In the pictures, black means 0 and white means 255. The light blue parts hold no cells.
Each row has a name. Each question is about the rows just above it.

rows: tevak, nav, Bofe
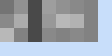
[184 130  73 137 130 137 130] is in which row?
Bofe
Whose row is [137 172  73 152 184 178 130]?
nav
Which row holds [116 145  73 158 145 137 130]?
tevak

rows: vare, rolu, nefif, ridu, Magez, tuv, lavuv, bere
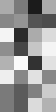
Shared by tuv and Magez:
[225]
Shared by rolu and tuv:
[135]
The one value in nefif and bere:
[219]
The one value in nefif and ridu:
[244]
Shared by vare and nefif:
[171]
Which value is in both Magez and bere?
[178]

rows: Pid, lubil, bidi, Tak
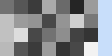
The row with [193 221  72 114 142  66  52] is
bidi
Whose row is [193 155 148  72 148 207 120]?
lubil
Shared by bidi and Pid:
[114]
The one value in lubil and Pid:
[155]

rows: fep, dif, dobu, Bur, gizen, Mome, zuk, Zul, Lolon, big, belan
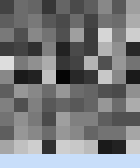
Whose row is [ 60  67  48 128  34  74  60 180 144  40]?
Bur
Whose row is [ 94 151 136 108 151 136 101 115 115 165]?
big
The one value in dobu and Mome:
[136]
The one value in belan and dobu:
[206]
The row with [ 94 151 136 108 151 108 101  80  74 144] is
zuk

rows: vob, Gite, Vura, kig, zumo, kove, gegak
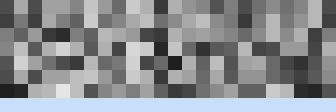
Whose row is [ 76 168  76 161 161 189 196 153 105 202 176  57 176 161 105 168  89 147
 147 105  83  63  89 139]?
kove
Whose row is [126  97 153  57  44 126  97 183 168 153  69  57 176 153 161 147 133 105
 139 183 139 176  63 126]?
Vura

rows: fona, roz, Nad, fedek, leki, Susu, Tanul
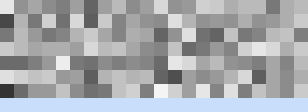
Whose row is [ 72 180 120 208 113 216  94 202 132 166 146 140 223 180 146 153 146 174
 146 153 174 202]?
roz
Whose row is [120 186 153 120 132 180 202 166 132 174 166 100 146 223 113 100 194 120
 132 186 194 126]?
Nad
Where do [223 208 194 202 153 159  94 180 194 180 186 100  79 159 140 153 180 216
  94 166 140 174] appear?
Susu

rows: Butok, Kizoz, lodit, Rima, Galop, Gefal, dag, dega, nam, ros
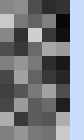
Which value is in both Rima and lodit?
[57]
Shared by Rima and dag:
[78]
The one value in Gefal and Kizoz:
[99]
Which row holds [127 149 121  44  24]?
Galop
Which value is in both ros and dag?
[121]
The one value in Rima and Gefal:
[57]

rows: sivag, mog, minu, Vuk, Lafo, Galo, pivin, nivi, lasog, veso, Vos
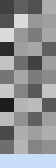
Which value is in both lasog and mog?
[159]
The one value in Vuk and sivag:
[96]

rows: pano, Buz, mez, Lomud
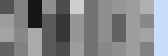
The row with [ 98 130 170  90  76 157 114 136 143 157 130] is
Lomud
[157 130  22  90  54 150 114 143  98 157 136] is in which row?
Buz
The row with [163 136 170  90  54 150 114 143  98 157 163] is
mez

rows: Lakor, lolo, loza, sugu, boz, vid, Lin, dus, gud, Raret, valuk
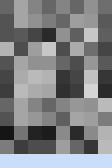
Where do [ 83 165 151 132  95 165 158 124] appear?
gud
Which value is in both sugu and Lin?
[171]
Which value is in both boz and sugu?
[77]

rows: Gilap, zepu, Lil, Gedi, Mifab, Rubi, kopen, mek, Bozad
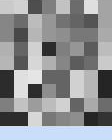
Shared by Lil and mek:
[170]
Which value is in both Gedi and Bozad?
[44]
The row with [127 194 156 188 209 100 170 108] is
mek
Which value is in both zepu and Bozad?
[134]
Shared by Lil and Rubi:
[182]
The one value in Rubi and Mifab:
[182]

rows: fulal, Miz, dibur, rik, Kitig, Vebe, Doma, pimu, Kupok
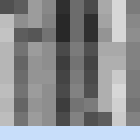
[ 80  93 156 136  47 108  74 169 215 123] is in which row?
fulal
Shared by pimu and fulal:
[123]
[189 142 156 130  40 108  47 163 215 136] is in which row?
Miz
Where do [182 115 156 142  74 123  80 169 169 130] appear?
rik
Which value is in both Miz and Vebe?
[108]

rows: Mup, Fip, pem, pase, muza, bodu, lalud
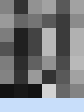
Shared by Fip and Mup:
[89]
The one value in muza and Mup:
[146]

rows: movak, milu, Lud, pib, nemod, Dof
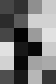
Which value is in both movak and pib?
[203]
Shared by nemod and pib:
[8]
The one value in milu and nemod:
[210]
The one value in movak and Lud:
[70]

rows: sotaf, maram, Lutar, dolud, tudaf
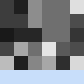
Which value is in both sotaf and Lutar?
[111]
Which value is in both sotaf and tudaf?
[31]
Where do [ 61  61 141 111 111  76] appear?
maram
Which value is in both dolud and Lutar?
[111]

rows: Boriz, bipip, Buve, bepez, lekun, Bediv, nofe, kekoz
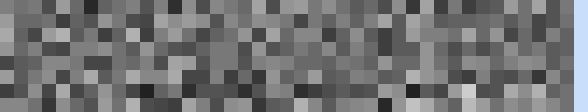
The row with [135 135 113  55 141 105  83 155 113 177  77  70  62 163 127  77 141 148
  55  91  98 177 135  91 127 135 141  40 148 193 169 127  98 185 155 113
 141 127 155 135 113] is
kekoz
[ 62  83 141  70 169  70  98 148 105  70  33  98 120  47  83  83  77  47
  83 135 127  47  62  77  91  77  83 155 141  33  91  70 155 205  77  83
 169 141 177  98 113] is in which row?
nofe
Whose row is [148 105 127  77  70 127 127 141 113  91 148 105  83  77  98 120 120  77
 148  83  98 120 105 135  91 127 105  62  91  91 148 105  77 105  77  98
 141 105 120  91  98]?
bepez
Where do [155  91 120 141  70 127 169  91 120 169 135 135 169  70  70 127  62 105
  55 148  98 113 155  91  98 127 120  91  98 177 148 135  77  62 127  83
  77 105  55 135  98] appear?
Bediv
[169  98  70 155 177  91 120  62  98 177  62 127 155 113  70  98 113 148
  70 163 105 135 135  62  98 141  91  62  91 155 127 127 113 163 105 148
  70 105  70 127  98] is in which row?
Buve
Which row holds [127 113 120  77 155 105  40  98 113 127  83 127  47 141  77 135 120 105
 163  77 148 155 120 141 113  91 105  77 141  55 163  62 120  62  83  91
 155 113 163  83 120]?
Boriz

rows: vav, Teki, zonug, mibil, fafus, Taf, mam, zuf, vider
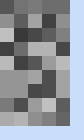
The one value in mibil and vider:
[179]
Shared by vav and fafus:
[86]

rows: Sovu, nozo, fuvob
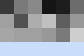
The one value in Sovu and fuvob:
[122]
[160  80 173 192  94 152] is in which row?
nozo
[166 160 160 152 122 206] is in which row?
fuvob
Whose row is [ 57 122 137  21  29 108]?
Sovu

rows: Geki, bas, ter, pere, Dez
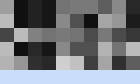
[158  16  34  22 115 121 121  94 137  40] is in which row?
Geki
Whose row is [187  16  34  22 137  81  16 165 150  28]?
bas
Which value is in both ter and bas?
[187]
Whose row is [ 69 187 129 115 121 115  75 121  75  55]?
ter

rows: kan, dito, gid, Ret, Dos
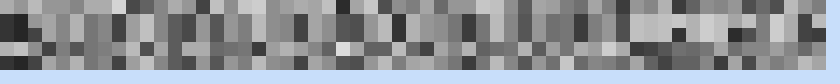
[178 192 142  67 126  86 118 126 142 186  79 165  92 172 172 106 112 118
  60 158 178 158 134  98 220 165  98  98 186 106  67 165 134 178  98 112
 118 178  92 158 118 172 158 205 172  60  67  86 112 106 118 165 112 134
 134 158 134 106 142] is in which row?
Ret
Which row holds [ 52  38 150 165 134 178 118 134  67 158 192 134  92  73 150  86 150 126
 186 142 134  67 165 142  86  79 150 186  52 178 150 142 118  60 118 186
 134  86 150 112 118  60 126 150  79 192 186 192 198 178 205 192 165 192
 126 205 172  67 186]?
dito
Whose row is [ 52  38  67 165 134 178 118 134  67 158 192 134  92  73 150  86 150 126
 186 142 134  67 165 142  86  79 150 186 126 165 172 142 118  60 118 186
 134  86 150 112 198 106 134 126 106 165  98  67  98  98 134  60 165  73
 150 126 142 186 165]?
Dos
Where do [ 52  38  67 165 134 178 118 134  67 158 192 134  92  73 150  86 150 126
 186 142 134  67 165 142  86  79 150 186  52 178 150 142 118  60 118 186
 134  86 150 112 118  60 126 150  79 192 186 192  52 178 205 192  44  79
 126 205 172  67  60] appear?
gid

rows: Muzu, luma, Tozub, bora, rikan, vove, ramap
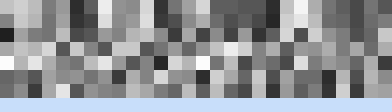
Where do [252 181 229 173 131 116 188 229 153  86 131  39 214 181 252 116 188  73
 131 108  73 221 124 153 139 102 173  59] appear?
rikan
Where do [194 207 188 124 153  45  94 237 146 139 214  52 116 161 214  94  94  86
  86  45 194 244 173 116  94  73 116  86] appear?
Muzu
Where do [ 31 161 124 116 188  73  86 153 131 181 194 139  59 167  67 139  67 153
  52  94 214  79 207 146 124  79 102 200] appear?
Tozub
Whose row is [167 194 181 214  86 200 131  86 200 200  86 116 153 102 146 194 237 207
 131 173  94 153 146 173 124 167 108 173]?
bora

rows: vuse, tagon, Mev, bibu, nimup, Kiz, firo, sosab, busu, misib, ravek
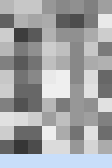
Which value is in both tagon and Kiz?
[233]
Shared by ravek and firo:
[151]
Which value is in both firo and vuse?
[151]

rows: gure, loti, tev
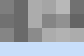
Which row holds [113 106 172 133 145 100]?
loti
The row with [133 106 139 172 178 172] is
tev
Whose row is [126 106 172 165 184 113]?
gure

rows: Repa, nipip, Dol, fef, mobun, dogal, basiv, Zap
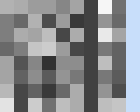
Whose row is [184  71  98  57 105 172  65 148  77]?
basiv
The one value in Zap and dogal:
[65]
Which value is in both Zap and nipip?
[65]

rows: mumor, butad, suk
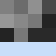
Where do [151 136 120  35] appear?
butad
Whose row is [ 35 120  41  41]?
suk

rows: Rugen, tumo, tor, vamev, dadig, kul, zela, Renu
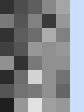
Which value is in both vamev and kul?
[144]
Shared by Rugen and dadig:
[50]
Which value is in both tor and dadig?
[50]
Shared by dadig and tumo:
[121]
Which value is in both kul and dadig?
[144]
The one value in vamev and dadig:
[144]
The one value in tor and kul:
[108]

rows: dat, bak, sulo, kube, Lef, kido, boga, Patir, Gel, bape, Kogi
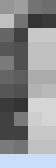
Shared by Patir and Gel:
[213]
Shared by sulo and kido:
[101]
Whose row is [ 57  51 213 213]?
Patir
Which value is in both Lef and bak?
[192]

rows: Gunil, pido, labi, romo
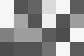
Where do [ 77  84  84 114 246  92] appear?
romo
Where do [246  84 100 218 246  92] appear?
Gunil
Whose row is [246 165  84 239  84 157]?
pido

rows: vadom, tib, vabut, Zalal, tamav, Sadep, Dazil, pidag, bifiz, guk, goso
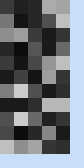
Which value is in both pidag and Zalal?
[26]
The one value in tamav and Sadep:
[20]
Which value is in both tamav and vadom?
[59]
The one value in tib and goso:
[191]

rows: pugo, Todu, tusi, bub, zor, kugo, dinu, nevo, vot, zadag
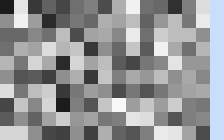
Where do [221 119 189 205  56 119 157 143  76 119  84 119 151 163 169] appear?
dinu
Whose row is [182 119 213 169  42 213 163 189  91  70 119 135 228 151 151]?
zor
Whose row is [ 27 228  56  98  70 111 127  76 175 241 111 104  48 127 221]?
pugo

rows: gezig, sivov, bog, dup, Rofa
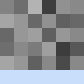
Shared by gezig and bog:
[137]
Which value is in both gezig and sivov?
[145]
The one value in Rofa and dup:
[137]
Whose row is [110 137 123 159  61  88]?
dup
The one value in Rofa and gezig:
[137]
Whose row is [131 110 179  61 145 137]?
gezig

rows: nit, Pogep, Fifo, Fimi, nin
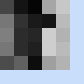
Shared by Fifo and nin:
[178]
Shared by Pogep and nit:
[20]
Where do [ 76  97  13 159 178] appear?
nin

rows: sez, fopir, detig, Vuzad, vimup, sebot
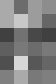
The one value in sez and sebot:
[170]
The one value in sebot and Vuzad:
[121]
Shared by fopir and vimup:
[102]
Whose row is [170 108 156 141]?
sez

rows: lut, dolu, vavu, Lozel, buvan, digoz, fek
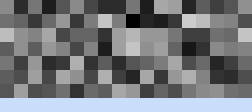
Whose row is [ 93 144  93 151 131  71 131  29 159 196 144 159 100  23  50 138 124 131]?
Lozel
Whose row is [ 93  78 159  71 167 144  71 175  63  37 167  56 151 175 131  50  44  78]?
digoz

